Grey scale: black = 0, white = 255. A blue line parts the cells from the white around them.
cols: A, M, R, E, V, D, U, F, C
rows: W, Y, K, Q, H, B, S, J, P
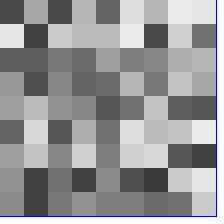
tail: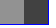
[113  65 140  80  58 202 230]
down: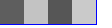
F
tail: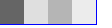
[230]
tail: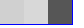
[65]

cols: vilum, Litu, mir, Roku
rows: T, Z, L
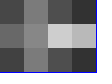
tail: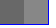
[206 185]
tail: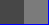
[78 50]
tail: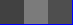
[50]
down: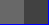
vilum
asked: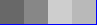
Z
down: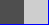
mir

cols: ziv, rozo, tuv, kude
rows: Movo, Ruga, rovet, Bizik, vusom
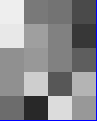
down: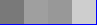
rozo
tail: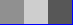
[180]
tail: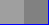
[55]
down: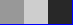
rozo
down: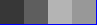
kude
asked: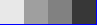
Ruga
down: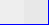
ziv

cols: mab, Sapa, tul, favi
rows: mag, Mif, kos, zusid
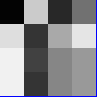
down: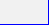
mab
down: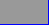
favi
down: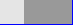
favi
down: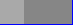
tul

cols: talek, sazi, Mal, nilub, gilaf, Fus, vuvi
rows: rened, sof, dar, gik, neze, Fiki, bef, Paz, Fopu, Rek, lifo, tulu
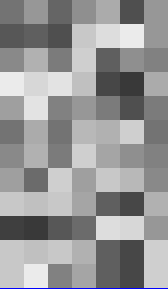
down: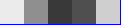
Fus
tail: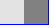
[151 123  79 123]
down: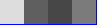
gilaf

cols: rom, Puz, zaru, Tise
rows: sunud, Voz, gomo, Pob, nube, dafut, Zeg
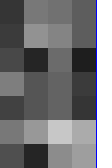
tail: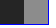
[158]
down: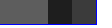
Tise

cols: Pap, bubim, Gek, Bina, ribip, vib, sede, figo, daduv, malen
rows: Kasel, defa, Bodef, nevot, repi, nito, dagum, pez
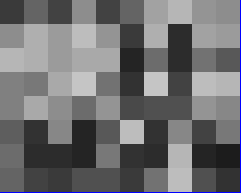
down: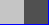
sede
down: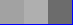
sede
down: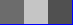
sede
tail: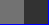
[197  66 189 182]
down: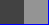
ribip

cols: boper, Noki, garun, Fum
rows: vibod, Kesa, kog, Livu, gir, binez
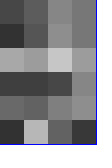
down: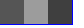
Noki
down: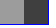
Noki
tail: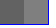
[142]
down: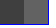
Noki

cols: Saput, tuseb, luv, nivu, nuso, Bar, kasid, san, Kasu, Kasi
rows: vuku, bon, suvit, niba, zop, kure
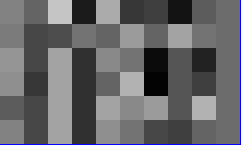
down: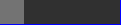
nivu
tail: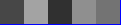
[ 71  63 100 108]
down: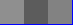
Saput

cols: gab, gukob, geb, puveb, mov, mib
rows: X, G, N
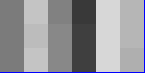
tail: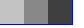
[215 175]
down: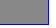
geb
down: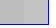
gukob

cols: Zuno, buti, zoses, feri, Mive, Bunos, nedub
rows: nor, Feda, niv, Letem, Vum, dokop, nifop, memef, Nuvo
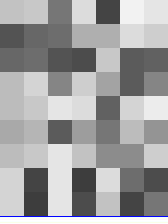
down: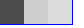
feri
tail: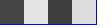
[109  75]
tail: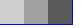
[132]
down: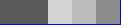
Bunos
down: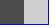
feri
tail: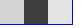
[ 75 194  68 117]
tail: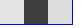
[109  75]

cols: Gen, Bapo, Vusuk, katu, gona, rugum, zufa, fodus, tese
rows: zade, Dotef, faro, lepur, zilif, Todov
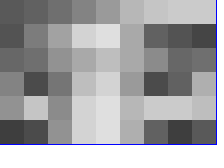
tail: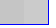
[203]
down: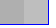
tese
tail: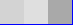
[97 83 69]
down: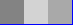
katu
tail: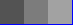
[211 223 169  97  83  69]
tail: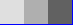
[62 89]
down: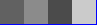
zufa

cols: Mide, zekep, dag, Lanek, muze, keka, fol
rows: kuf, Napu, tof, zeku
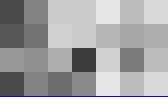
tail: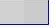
[181 167 173]
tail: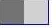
[203 181 167 173]

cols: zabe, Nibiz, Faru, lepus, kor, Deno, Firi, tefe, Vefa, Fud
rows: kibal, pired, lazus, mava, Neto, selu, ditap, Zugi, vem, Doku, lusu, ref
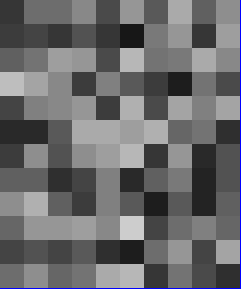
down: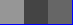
Faru
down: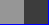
lepus
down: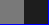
tefe

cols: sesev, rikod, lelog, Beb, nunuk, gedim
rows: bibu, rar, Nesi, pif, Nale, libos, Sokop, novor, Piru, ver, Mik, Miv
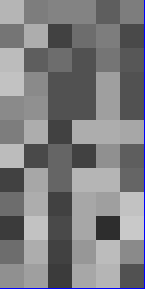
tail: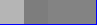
[ 94 125]
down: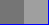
nunuk
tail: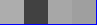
[194]
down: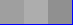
nunuk
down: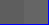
gedim
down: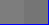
nunuk
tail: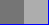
[ 65 109 125  73]

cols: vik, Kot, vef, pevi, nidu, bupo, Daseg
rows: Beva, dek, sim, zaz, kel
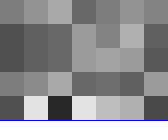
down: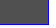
vik
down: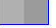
bupo
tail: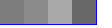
[110  96 155]
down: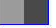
Daseg

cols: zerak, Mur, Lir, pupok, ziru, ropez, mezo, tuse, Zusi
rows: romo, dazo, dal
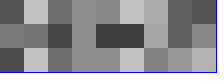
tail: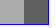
[84]
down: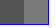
zerak
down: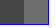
Lir
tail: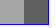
[135]
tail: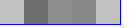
[172  97  84]
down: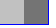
Mur

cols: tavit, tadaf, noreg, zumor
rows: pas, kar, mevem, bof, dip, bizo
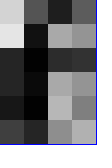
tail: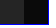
[169 148]
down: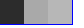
noreg
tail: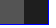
[92]

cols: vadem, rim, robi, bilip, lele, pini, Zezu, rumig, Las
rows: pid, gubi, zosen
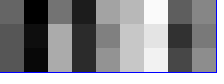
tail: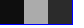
[128 199 228  49 121]
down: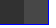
rumig
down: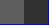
rumig

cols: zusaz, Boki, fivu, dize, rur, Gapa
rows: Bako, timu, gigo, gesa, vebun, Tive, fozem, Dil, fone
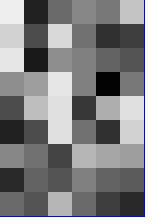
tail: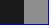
[128  99  84]
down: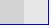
zusaz
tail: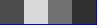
[62]

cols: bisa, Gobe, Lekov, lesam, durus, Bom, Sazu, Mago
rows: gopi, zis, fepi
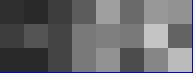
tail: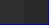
[ 61  92 159 105 152 146]
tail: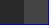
[120 146  76 134 187]
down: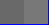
Bom
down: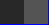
Gobe

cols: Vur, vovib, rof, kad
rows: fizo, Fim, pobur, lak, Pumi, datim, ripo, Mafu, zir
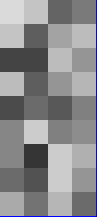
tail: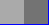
[182 107]
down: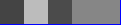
Vur

